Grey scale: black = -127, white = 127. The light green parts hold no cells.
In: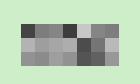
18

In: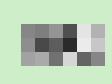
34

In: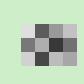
81

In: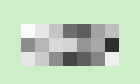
102

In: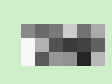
119

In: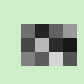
0

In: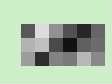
29

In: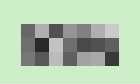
-8

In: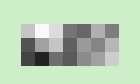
-59

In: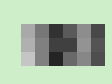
69
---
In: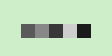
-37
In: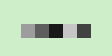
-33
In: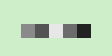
-19
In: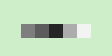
-1
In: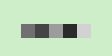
-15
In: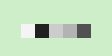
51
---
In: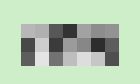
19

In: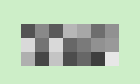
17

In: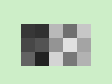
71

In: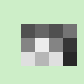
-11

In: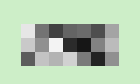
36

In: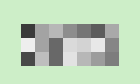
41

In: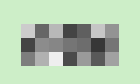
19

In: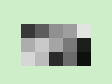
99

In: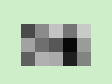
73

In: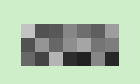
29
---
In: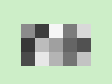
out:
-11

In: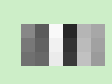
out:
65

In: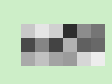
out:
86

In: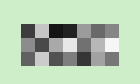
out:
34

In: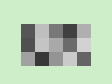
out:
74

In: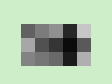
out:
-100

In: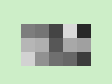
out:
-24

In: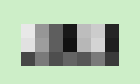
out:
-5
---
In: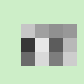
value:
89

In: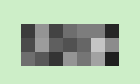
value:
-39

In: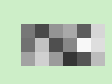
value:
80

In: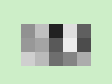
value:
58

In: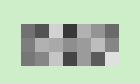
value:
6

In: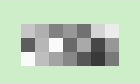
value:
62

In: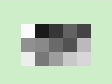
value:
-7
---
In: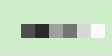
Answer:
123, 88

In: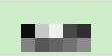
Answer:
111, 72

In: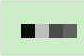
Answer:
62, -29

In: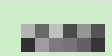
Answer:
65, 52

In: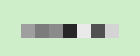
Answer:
106, 84

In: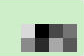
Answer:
89, 40
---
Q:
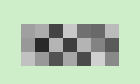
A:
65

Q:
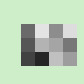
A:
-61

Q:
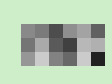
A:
22

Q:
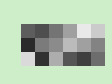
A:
90

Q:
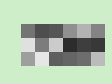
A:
30

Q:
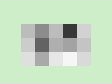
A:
95

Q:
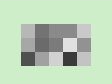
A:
-47

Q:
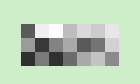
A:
-79
